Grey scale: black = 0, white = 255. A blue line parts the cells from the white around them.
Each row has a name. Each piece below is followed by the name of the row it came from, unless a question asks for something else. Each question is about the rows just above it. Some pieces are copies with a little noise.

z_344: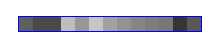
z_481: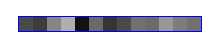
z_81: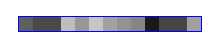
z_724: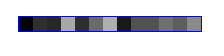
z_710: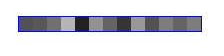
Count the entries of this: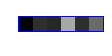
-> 6
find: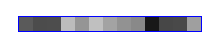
z_81
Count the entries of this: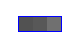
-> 3
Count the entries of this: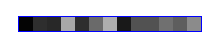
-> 13
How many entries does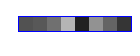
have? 8
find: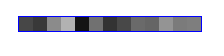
z_481

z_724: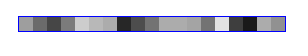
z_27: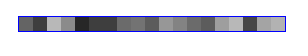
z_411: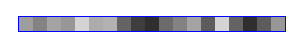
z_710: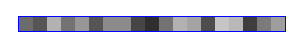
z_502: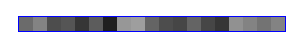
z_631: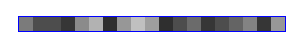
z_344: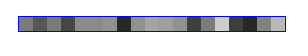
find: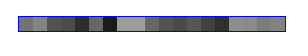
z_502
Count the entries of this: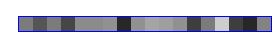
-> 18
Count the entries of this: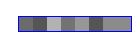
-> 8
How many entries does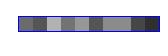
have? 10
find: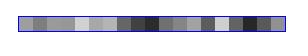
z_411

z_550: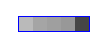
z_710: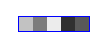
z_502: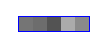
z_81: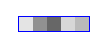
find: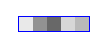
z_81
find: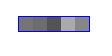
z_502
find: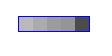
z_550

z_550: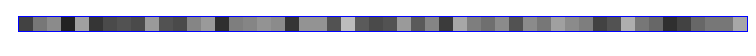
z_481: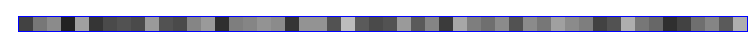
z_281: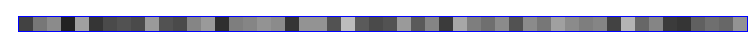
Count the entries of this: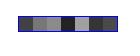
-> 7
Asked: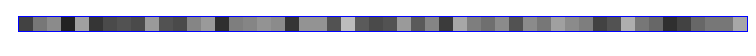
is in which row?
z_550
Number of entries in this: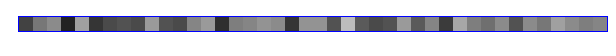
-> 42
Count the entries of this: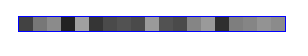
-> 19
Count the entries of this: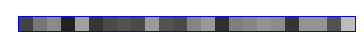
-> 24

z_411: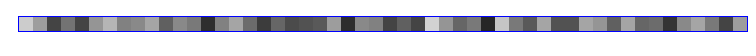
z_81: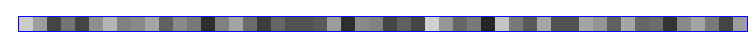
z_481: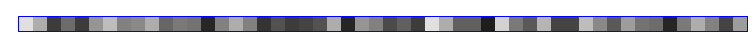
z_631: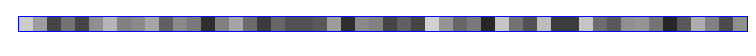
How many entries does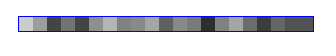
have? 21
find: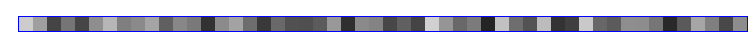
z_631
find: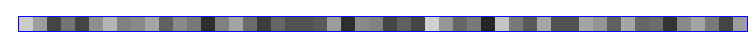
z_81
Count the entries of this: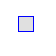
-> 1
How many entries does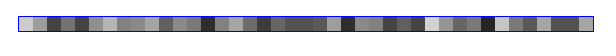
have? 41
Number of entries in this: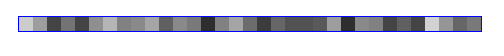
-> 33
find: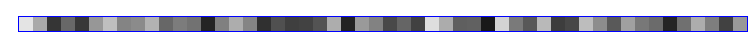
z_481

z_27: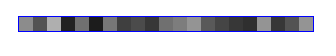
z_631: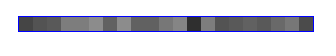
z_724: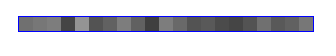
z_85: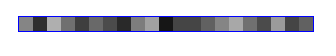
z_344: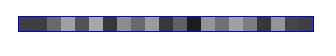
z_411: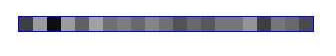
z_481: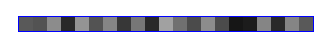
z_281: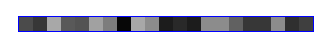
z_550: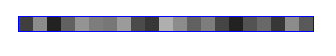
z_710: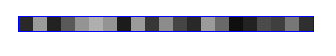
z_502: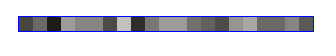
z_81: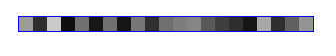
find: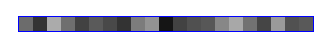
z_85
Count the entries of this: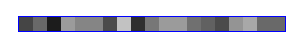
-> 19
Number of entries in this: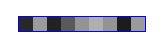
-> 9
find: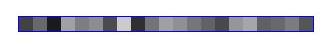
z_502

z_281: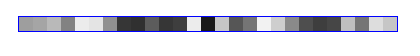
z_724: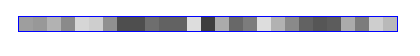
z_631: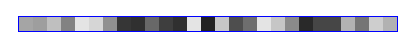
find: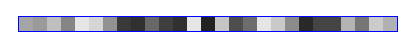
z_631
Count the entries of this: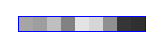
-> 9
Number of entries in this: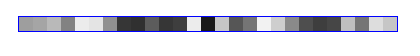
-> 27
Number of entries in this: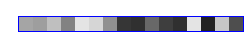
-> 16
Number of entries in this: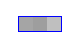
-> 3
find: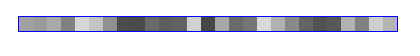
z_724
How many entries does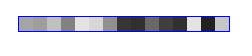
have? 15

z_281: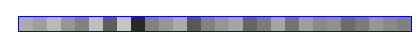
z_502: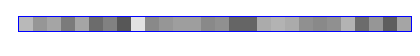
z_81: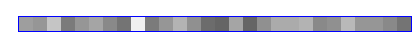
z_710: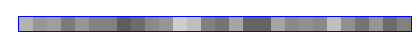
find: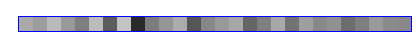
z_281
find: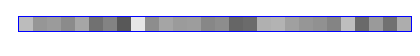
z_502
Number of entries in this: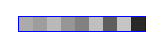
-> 9

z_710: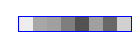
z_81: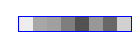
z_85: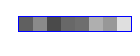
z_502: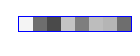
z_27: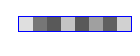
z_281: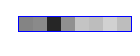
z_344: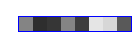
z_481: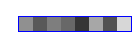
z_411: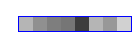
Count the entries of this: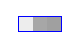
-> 3
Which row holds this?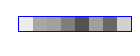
z_710
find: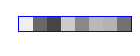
z_502
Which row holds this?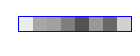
z_81
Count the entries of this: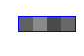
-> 4

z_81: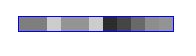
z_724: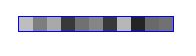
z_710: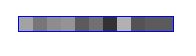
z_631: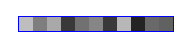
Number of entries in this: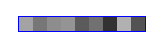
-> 9
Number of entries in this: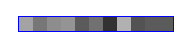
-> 11
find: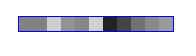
z_81
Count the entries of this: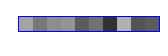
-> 10
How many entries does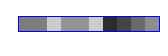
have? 10

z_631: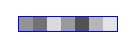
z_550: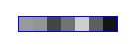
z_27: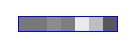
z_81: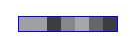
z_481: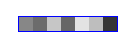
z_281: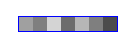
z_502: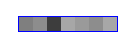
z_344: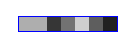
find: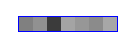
z_502
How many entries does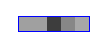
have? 5
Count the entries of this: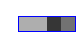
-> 4
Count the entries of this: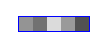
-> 5
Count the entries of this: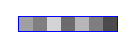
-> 7

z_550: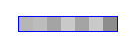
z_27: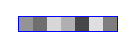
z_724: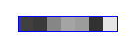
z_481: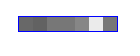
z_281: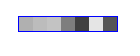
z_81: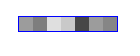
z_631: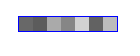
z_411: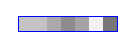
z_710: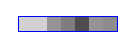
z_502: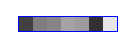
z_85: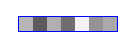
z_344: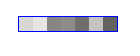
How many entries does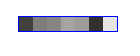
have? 7
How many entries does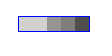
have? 5
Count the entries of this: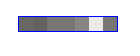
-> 7
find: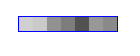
z_710

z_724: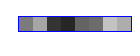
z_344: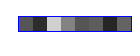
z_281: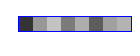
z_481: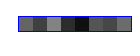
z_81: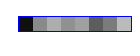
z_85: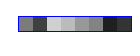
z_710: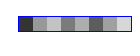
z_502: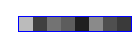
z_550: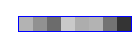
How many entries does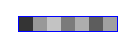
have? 7
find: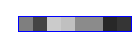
z_85
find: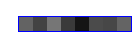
z_481

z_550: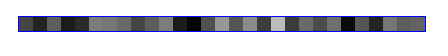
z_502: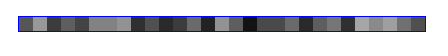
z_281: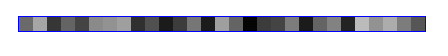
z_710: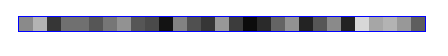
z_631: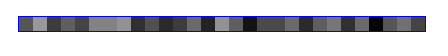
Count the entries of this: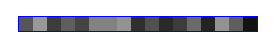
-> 17
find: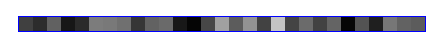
z_550
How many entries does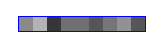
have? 9
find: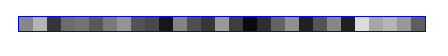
z_710
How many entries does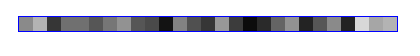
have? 27
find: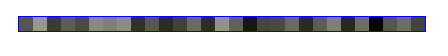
z_631

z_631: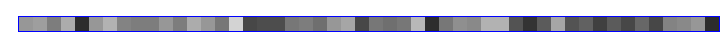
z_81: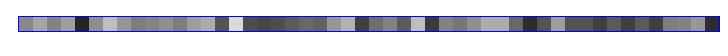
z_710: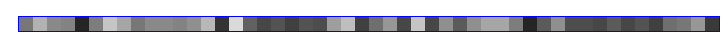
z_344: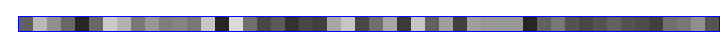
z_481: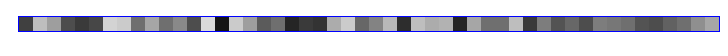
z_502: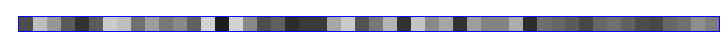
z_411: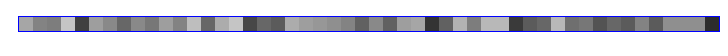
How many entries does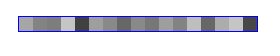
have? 17
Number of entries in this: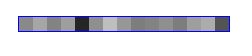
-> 15
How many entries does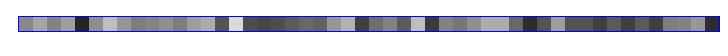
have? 50
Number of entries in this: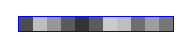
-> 11
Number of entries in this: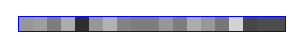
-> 19
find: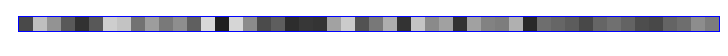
z_502
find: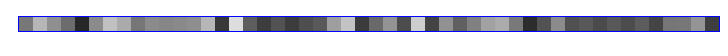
z_710

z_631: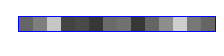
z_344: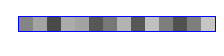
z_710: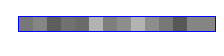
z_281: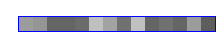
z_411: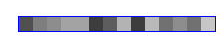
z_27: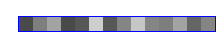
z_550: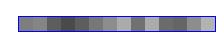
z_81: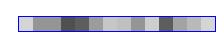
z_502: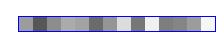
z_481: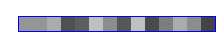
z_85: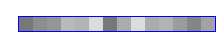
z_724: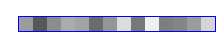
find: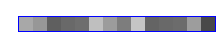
z_281
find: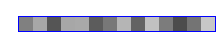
z_344
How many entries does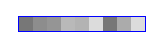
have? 9

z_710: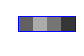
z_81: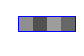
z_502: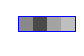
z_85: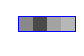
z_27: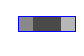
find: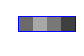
z_710
